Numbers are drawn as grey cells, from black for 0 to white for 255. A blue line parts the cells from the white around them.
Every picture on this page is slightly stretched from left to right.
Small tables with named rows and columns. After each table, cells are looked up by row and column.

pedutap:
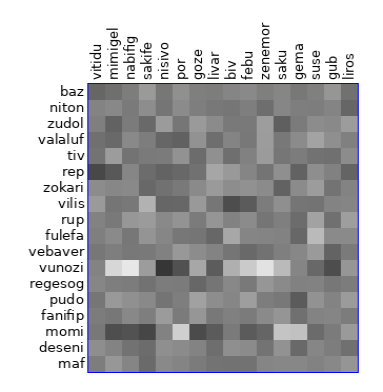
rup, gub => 112
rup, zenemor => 117
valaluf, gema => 139
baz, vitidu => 102
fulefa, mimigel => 138
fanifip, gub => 133
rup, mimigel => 121
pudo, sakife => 137
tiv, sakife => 122
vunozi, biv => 175
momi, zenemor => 101

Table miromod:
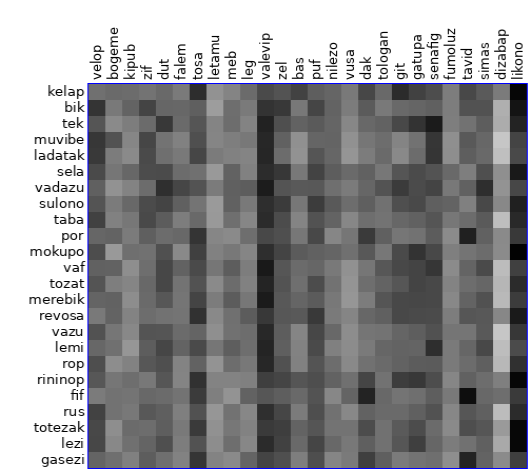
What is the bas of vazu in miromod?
133
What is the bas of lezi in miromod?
105
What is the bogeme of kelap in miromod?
106
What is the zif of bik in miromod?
68
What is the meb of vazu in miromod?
113
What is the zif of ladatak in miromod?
74
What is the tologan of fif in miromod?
104
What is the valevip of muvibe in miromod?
39
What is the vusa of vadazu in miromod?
123
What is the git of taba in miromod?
103
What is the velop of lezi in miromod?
71
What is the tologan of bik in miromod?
121
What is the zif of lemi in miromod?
93
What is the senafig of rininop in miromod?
77
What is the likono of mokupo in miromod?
2
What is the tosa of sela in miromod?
112
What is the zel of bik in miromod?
56
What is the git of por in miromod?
118

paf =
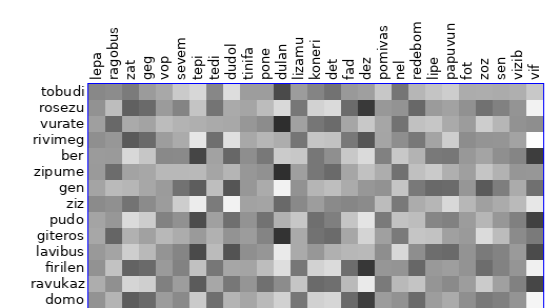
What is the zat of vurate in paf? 170
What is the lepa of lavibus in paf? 153
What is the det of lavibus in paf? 176
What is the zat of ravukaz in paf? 213
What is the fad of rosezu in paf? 107
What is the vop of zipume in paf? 184
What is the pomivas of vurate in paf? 166
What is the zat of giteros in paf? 177
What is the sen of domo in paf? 128
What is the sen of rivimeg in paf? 149
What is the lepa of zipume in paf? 154
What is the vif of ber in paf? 61
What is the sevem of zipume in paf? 184
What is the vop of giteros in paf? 184
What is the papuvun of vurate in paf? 170
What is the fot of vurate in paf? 156
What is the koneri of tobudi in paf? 132

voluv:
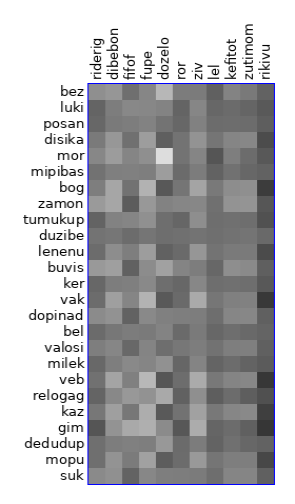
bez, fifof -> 111
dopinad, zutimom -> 135
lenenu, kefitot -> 122
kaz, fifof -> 119
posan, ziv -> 129
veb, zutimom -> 135
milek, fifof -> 137
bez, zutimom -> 121
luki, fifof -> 136
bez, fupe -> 134
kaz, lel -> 120
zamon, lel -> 112
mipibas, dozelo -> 157
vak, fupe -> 179
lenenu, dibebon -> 141
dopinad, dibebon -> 146
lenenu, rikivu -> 75
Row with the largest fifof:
gim

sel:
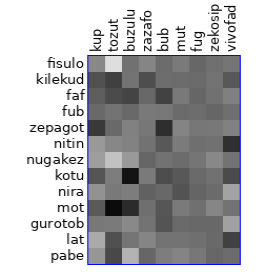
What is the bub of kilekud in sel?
109
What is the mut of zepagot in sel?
132
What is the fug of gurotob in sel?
104
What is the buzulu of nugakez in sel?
153
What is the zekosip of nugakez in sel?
136
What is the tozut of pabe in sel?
72
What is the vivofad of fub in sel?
111
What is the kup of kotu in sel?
85
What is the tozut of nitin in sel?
135
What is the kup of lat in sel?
170
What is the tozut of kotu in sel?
125
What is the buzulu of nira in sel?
125
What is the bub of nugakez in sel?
114
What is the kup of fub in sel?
105
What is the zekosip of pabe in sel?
103
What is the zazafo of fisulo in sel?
133

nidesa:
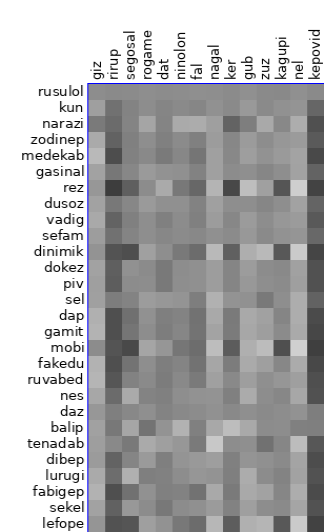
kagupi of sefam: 146
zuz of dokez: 140
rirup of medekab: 77
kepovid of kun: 102
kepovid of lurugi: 82
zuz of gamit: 158
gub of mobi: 175
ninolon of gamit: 134
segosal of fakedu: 115
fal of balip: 128
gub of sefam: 152
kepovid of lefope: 66
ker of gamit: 123
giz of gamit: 179
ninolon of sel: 148

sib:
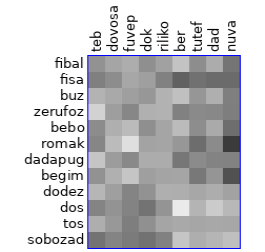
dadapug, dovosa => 156
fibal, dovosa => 165
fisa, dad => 107
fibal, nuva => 117
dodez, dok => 146
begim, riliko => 164
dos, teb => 132
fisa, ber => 97
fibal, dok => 143
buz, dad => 175
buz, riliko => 178
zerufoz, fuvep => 135
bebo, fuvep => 187
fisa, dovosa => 141
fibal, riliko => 161
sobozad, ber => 197
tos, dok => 144
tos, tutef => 166
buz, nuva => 127
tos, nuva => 167
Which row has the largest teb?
zerufoz

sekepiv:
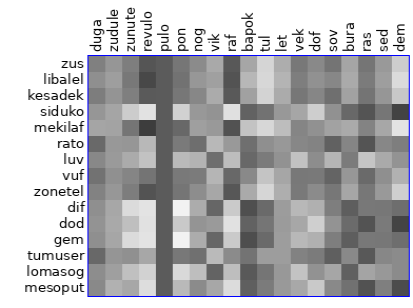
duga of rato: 105
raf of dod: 225
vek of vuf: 120
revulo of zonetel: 83
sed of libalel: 158
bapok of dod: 98
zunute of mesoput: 167
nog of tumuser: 112
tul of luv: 123
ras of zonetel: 119
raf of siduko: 224
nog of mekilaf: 159
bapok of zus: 166
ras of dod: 83
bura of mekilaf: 170
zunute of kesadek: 127
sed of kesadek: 150
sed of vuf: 143

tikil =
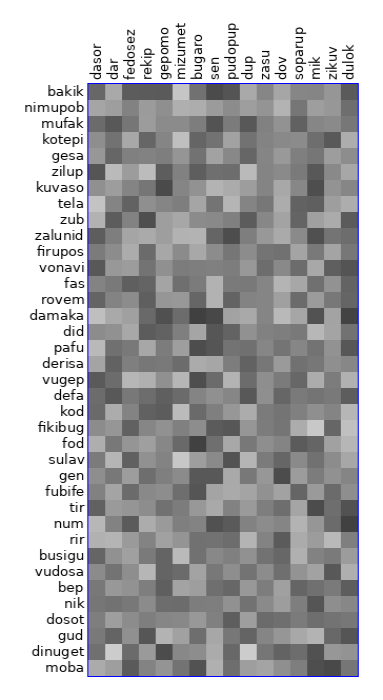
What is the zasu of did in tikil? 129
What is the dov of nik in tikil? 157
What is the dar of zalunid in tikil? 126
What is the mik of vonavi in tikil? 168
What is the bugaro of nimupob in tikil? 173
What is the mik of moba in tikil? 78
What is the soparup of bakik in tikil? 134
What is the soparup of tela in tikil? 98
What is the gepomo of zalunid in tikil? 158
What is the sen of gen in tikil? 88
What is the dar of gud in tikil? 100
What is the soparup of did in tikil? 121

